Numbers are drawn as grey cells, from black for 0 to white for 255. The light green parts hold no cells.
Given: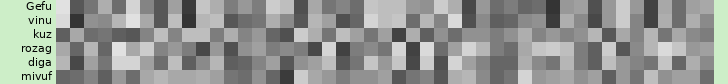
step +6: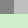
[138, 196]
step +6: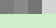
[131, 144, 123, 218]
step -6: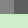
[126, 89]

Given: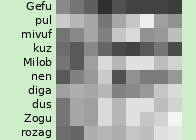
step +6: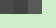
[81, 73, 95]
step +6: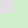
[229]
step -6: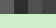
[89, 41, 75, 61]
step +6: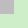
[195]
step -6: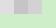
[217, 191, 204]

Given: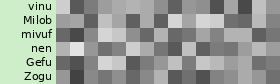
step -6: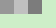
[145, 186, 118]
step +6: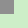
[149]
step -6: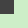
[60]
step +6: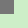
[124]
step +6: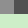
[149, 87]
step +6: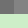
[118, 137]
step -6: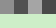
[137, 75, 159, 67]

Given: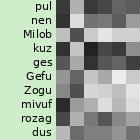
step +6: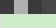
[64, 182, 64, 77]
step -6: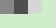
[129, 73, 208]

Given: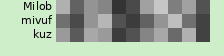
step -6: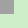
[155]
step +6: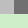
[196, 118]
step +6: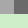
[174, 112]
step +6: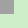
[167]

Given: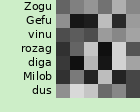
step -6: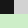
[16, 204]
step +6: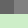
[106, 134]
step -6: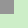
[143]
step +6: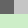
[106, 203]
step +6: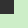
[55]
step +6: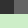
[55, 106]
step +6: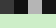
[63, 22, 187, 28]

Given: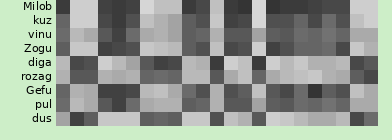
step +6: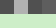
[86, 183, 86, 100]
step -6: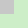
[193]
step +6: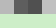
[191, 100, 86, 198]
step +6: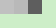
[198, 191, 100]
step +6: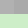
[183, 176]

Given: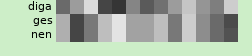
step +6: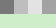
[126, 196, 233, 168]
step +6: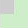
[211]
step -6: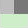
[184, 114]
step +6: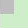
[196]
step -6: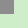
[135]
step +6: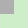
[181]

